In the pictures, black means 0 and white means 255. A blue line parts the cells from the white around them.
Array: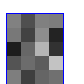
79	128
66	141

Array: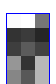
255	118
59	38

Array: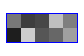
62	71
205	86

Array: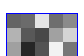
107	228
88	72

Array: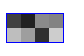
33	139
158	48

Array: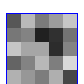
185	123
131	32
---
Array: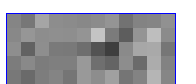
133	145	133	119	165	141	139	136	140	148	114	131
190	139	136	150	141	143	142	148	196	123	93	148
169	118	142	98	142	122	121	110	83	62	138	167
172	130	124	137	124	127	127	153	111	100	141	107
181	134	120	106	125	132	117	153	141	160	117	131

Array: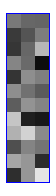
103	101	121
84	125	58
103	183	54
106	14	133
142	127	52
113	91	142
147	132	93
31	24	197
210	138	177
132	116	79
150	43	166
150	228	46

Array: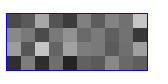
113	198	75	90	167	85	60	128	93	131
114	56	136	121	75	121	146	106	122	95
111	159	157	86	197	100	162	125	121	91
105	94	47	125	46	111	36	97	90	136

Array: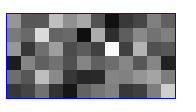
128	97	150	87	88	190	144	167	82	17	57	70
114	127	122	105	218	100	105	15	172	46	94	137
81	87	151	55	111	158	76	92	64	250	64	179
134	33	28	132	96	114	80	133	95	109	135	87
164	124	109	87	190	137	55	39	41	133	129	149
126	206	55	68	113	50	22	98	117	129	56	63

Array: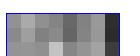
153	47	146	170	144	132	104	130
152	44	138	159	129	138	101	132
163	61	148	149	144	194	134	148

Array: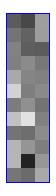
72	158	92
98	157	116
94	92	130
139	120	128
133	129	169
126	138	210
144	115	124
225	129	193
110	140	116
149	126	181
35	151	182
107	169	118
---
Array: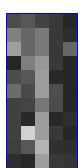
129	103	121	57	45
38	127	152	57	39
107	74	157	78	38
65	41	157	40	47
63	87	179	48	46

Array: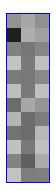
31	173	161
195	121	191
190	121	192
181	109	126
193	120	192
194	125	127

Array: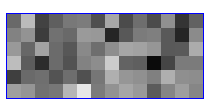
130	147	60	113	105	154	152	37	88	123	127	89	37	139
189	92	44	107	82	130	141	204	99	95	11	69	123	123
159	149	113	119	182	231	123	146	166	153	91	133	158	134

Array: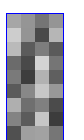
205	148	73	182
107	73	211	117
90	136	199	152
131	91	198	60

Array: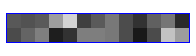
75	100	127	30	50	126	126	120	76	25	75	195	157

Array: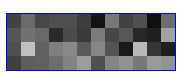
85	114	104	42	75	58	124	71	88	40	32	162
65	95	97	110	131	157	80	133	146	120	154	146
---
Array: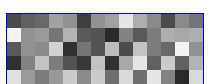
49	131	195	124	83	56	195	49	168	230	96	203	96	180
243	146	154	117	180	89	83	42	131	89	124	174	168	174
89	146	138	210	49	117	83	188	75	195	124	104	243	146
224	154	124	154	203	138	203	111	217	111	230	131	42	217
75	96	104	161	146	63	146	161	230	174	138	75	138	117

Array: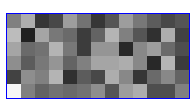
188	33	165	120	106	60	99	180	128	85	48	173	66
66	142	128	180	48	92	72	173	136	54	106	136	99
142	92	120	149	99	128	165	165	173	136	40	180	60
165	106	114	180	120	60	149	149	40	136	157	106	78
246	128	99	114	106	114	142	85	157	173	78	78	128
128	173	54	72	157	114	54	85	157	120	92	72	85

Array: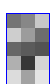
220	162	228
176	55	212
117	135	200
206	156	109
103	91	83

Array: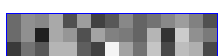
107	144	136	169	80	157	65	88	136	100	115	136	157	129	80
58	115	88	181	181	94	65	244	163	115	197	72	189	175	72
107	144	31	169	150	80	163	129	122	100	181	51	204	144	122

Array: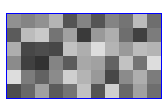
91	188	201	116	161	58	153	174	110	64	124
77	104	161	91	116	194	84	207	104	161	110
145	132	145	180	84	132	84	132	116	188	110
221	124	98	139	207	180	153	71	139	174	124
174	71	77	71	194	174	221	180	153	188	180
139	64	50	132	91	168	161	98	194	116	221

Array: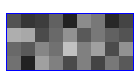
113	34	160	128	75	128	68	120	89
105	89	134	113	193	128	160	75	146
174	168	75	105	146	89	120	97	83
83	54	61	97	34	140	120	40	68

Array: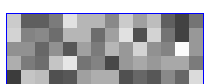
60	197	189	80	87	160	174	174	80	103	87	137	103	219
211	131	137	109	182	182	109	160	225	80	211	116	66	152
174	123	109	197	231	116	131	72	152	168	152	168	168	123
145	145	103	145	87	160	123	182	152	211	145	131	251	152
203	95	95	123	225	182	182	137	203	160	189	95	66	116

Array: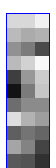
186	210	248
216	216	241
62	152	204
19	123	198
186	171	178
222	178	158
109	139	139
95	116	102
145	123	75
165	131	68
89	83	49
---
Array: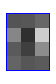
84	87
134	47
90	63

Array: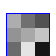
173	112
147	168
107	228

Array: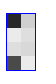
40	207
235	222
222	216

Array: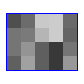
79	108
117	122
117	148

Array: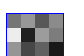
118	151
237	32
149	71

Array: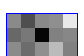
138	79
104	120
139	108
